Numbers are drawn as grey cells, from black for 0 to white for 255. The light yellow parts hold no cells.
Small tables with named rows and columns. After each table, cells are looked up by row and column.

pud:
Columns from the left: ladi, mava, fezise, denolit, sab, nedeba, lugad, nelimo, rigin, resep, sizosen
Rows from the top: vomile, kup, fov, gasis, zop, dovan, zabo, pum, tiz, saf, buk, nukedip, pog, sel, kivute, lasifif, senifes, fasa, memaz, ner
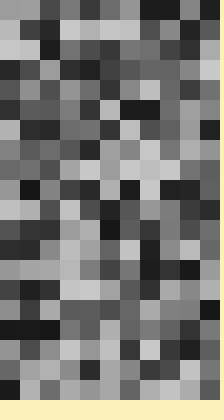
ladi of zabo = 178
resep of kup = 35
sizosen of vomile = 31
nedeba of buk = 35
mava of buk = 176
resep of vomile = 133
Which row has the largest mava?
fov

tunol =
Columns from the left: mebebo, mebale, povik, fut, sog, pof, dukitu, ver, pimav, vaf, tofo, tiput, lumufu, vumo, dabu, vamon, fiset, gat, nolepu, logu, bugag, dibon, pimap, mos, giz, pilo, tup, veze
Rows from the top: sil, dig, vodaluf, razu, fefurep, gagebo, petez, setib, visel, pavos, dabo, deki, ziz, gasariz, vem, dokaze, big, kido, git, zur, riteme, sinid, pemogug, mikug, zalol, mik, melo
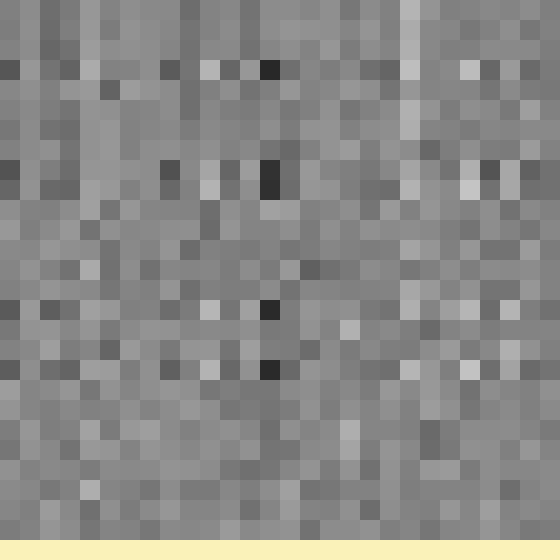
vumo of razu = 40
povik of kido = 158
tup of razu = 106
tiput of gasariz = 124
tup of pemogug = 150
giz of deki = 141
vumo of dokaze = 42
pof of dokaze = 151
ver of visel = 141
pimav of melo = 137
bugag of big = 126

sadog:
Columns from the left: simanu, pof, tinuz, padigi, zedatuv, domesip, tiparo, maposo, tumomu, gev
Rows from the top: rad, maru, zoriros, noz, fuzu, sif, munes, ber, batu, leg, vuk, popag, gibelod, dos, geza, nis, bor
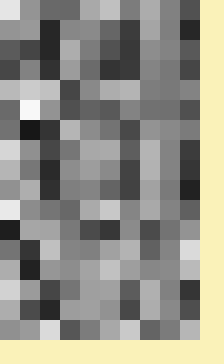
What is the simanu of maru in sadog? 148
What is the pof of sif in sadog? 248
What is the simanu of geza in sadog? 210
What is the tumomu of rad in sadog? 129
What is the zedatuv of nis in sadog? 160
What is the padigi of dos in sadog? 141
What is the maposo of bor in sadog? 100
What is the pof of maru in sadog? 153
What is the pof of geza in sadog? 155
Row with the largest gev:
gibelod

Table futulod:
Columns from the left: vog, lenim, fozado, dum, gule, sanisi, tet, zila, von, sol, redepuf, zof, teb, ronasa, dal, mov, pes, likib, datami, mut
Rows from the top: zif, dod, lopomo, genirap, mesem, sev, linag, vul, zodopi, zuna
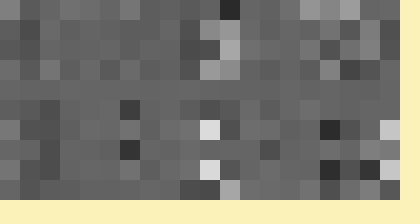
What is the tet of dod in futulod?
93
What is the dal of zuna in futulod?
104
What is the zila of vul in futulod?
101
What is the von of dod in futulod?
101
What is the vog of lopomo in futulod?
88
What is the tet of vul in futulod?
52
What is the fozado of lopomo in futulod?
101
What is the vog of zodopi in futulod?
116
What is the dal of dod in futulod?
102
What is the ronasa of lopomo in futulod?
104
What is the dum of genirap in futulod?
94
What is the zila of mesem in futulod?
100
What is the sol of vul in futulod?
105
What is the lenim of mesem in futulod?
99
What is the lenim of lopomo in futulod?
82

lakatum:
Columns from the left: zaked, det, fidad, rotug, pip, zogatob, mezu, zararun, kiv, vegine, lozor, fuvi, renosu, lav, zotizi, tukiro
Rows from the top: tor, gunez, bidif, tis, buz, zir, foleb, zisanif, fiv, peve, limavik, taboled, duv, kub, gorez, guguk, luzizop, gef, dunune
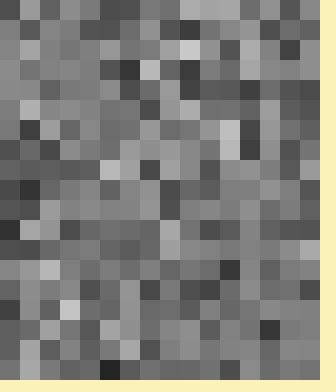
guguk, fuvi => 103
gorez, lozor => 68
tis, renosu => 165
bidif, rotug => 118
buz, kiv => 153
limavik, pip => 137
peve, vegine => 103
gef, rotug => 130
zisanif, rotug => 138
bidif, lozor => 145
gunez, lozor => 115
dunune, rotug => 98
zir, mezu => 117
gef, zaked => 95
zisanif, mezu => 153
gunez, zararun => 145
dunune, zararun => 112
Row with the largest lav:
zir

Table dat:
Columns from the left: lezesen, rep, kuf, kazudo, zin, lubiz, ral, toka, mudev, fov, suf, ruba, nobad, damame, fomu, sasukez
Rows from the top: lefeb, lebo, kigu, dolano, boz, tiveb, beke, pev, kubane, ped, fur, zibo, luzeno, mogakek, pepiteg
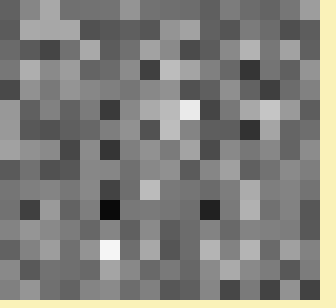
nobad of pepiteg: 122
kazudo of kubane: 87
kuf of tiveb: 129
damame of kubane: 114
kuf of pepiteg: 112
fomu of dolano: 96

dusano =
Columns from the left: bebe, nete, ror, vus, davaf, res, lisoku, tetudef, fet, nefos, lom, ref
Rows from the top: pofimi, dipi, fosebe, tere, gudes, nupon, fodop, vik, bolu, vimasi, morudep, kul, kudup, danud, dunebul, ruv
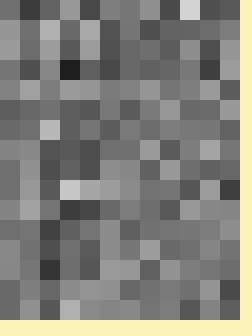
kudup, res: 139
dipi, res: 82
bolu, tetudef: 97
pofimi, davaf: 72
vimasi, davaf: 166
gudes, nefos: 127
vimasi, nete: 152
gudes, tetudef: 149
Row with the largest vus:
vimasi

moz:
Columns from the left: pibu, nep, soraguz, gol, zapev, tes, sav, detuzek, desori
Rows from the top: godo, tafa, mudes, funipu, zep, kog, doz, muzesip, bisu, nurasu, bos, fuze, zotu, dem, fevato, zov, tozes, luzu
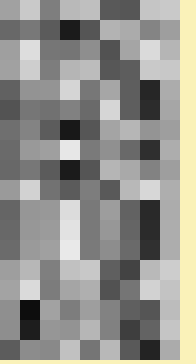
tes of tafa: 179
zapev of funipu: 188
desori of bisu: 158
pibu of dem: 158
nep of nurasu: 210
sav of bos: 98
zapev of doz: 86
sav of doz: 182
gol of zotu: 233
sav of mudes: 165
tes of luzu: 184
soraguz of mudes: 118
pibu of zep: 97
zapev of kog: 106
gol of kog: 129
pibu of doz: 111

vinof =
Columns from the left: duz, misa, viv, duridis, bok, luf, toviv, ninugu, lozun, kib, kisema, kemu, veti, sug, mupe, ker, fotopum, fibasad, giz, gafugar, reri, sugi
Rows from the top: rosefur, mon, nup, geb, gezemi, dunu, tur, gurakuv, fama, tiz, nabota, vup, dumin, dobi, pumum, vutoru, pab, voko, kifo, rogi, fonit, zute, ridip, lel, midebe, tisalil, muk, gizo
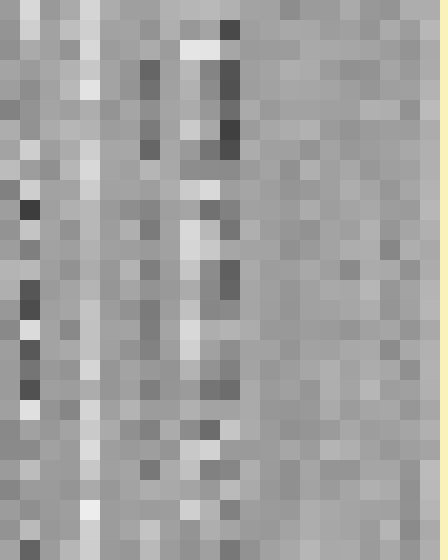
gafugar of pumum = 151
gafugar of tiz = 151
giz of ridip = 162
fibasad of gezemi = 158
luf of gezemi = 163
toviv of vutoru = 146
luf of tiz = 162
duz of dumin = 157

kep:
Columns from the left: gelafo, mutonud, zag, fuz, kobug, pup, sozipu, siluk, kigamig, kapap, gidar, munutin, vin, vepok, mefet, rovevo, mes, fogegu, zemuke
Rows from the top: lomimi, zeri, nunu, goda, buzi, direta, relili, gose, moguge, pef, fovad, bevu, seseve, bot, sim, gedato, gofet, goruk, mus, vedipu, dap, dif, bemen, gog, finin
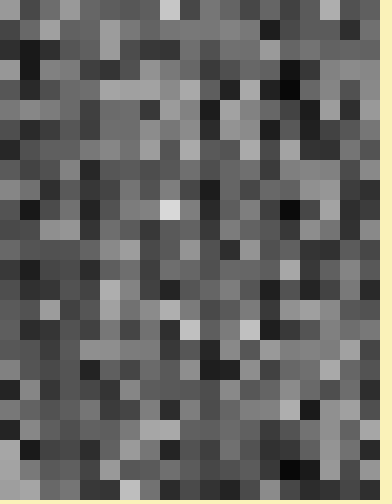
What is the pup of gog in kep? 153
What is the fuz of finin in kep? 117
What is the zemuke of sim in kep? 41
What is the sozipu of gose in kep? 113
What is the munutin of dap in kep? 101
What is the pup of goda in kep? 52
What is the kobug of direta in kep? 64
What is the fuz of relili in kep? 86
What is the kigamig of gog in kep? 111
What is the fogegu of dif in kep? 98
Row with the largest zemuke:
dif

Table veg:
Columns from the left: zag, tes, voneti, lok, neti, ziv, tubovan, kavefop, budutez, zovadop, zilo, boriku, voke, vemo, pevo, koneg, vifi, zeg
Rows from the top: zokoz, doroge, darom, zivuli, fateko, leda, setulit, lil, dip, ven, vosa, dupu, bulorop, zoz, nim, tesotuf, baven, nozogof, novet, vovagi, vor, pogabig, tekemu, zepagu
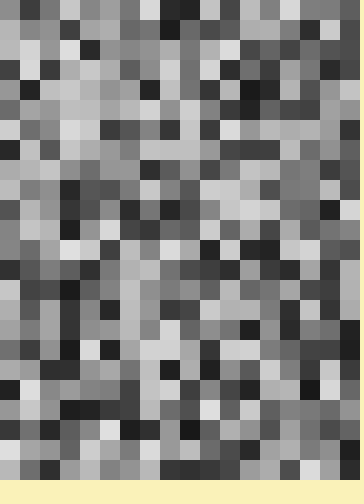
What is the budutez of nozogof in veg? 209
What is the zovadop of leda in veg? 206
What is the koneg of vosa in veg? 101
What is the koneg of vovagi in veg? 24
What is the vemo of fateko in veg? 41
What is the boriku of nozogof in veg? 205
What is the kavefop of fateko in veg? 36
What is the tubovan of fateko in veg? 160
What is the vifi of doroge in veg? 203
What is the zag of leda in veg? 107
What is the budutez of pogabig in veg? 152
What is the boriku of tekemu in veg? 75
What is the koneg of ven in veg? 124
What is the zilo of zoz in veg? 62
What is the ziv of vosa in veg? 138
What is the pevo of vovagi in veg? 181
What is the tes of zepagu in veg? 110
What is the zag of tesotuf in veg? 175
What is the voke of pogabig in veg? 145

